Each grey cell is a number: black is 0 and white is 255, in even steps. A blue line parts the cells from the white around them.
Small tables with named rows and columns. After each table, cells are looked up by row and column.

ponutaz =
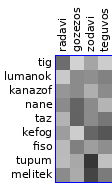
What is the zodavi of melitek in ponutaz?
68
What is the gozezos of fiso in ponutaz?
128
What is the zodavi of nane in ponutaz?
139
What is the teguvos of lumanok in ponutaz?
130
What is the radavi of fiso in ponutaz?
186
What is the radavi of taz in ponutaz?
179
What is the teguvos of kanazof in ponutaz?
139
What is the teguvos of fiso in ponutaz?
142
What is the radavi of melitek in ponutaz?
139
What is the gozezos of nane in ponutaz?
100
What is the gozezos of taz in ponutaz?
99
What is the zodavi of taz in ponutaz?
139
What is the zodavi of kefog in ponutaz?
102
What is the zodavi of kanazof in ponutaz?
175
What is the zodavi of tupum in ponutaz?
54
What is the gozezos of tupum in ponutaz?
168
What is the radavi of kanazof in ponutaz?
150
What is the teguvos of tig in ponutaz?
204

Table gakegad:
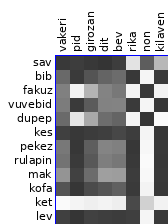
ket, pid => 244
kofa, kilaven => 56
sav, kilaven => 184
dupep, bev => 100
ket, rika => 73
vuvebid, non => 245
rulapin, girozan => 88
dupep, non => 53
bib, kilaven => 58
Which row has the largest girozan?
ket

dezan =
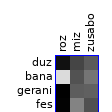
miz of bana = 82
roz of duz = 17
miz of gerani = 93
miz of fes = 131
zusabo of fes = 80
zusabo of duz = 91
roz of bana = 219
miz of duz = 69
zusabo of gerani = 96
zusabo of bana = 116

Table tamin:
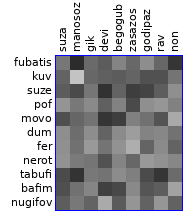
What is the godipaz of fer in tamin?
100
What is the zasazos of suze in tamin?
62
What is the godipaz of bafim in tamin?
85
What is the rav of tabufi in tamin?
53
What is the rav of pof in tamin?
150
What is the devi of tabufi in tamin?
115
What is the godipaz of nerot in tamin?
153
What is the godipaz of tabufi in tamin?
75
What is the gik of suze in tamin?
118
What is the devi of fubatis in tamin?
92
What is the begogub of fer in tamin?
146
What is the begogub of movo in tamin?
62
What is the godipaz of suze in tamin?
68
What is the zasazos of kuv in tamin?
100
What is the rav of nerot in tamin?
145
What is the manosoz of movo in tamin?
102

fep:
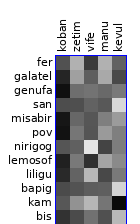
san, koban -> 77
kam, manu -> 117
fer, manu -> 177
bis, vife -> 113
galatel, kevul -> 73
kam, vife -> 182

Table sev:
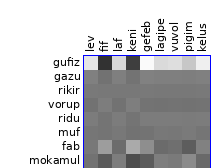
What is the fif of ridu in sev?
116
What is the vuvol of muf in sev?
119
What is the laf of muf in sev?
120
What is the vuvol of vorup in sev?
115
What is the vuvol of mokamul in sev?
122
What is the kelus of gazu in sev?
128
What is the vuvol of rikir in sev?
120
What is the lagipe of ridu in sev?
124
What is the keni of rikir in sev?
120
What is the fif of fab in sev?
157
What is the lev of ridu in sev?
124
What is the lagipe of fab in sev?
107
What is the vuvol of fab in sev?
111
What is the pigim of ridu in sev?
123
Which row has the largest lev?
gufiz

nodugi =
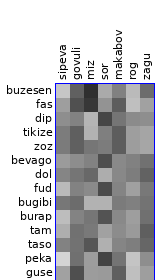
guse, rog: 191
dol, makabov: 136
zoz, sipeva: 123
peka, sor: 67
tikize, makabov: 93
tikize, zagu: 165
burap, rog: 158
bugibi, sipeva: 119
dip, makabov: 117

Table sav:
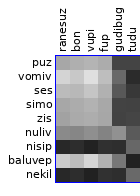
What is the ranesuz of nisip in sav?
40
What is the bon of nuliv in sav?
134
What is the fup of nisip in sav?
48
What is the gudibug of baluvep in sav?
119
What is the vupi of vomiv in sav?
223
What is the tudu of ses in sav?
56
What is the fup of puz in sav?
172
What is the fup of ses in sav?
177
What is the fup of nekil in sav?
49

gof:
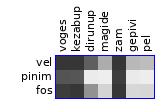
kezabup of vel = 54
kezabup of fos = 55
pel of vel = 189
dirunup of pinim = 235
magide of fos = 212
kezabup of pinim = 86
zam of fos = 55
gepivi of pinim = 234
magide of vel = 172
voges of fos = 60
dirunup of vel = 95
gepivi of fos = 215
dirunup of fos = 146
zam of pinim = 62
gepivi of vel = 184
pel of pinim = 237
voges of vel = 54
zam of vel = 54

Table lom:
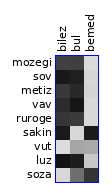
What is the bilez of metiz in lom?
57
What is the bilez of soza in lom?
215
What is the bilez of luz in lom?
19
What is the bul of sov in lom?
32
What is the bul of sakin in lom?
215
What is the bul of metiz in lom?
41
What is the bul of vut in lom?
165
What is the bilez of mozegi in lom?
65
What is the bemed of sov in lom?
214
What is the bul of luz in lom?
29
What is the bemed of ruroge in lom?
216
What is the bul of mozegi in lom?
63
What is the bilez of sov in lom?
25
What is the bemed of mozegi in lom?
218
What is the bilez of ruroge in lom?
54

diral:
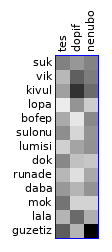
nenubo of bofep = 137
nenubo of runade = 169
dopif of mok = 211
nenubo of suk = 131
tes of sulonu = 142
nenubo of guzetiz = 2
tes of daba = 152
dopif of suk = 151
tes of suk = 129
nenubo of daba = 147
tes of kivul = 160
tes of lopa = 236
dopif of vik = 95
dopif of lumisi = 164
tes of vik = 184
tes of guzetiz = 93

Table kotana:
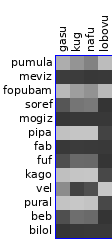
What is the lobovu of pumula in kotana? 188
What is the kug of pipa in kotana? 197
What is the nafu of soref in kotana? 121
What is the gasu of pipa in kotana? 193
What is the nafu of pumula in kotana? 130
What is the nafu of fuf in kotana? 104
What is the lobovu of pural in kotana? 72
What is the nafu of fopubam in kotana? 146
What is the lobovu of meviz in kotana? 57
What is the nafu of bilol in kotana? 57
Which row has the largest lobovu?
vel

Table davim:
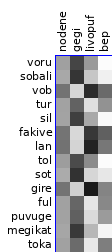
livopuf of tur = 223
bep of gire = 132
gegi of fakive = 216
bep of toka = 126
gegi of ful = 102
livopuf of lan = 34
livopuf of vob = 44
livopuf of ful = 229
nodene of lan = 114
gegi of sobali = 53
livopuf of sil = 168
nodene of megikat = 166
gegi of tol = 75
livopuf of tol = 139
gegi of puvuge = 96
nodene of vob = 115
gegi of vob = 214

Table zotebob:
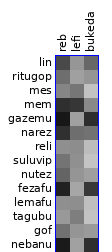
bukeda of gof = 154
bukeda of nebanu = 47
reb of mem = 47
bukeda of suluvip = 196
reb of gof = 113
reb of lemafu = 143
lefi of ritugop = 160
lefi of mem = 54
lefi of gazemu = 160
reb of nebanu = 26
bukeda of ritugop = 149
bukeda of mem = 137
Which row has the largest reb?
tagubu

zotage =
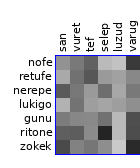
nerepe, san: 90
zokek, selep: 142
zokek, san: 74
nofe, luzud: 194
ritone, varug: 77
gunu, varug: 79
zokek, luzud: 201
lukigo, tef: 158
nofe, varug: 58
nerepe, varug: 121
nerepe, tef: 154
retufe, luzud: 161
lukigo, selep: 165
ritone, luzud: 186
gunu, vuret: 135

